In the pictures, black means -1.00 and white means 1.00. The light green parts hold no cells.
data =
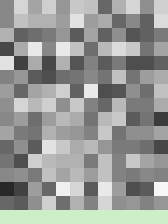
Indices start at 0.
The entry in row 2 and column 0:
0.39
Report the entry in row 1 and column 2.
0.39
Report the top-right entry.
0.62
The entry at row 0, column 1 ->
0.67
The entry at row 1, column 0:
0.07
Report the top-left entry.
0.07
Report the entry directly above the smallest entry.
0.07
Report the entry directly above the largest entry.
0.02
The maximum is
0.94
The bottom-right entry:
0.18
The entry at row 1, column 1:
0.51
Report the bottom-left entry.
-0.19
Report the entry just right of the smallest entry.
-0.49
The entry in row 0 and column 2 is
0.29
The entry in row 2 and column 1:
-0.24
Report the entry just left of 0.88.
-0.19

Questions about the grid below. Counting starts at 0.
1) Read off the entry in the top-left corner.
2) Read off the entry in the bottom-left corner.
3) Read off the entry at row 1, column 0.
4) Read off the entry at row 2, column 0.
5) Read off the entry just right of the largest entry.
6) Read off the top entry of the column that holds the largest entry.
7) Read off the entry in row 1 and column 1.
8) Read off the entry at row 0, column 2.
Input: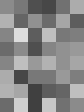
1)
0.09
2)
-0.16
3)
0.40
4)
0.04
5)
-0.27
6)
-0.06
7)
-0.21
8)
-0.38

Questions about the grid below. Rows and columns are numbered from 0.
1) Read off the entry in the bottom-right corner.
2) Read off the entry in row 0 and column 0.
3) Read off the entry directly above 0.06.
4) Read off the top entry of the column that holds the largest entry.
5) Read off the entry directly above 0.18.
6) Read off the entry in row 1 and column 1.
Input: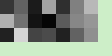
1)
0.12
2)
-0.58
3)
0.00
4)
-0.23
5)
0.44
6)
-0.11
